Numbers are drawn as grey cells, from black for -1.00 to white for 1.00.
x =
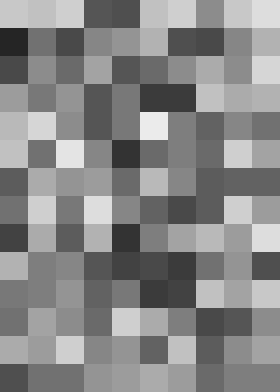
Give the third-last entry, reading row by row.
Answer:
-0.17
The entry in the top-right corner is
0.73
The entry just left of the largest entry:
-0.06
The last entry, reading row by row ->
-0.01
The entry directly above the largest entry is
-0.54
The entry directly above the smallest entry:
0.57
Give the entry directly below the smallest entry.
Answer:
-0.43
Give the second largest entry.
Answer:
0.79
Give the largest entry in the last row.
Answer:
0.34
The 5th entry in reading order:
-0.38
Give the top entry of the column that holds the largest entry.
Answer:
0.51
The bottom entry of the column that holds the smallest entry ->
-0.38
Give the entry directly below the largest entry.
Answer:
-0.17
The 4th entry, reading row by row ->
-0.33
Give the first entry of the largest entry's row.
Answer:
0.45
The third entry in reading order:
0.62
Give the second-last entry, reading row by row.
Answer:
-0.01
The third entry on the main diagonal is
-0.17
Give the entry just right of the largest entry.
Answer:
-0.01
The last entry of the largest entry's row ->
-0.11
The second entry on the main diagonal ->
-0.11
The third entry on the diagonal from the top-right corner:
0.34

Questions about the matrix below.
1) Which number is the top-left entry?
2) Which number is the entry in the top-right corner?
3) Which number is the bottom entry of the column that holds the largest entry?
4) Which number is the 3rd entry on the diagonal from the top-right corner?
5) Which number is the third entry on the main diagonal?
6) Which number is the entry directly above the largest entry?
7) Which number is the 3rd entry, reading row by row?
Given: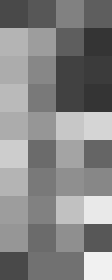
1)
-0.43
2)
-0.26
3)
0.89
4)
0.06
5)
-0.49
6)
-0.32
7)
0.01

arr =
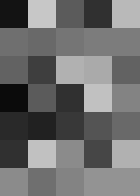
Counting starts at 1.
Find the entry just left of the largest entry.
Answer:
-0.85
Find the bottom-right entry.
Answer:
0.15
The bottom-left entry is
0.09
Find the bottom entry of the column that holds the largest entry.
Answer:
-0.13
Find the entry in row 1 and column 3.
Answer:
-0.29
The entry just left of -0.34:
-0.56
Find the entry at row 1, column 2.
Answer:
0.56
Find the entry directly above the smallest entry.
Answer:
-0.23
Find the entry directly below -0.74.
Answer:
0.51
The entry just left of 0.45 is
-0.62

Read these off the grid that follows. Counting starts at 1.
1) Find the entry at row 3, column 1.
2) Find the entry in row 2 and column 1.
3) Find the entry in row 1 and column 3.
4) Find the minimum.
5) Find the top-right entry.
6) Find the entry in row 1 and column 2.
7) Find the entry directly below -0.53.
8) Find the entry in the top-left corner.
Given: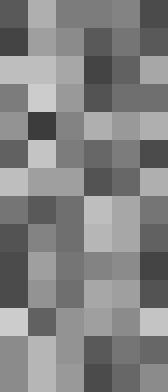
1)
0.49
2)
-0.47
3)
-0.03
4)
-0.53
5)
-0.41
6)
0.37
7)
0.54
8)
-0.30

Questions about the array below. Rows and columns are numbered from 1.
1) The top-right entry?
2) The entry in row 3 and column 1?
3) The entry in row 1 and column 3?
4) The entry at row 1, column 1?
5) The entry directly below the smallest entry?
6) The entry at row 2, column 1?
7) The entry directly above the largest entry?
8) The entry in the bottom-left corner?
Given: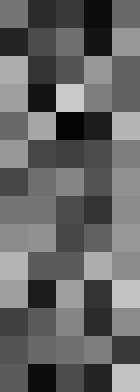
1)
-0.18
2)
0.36
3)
-0.55
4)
-0.08
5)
-0.50
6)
-0.72
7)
-0.34
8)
-0.29
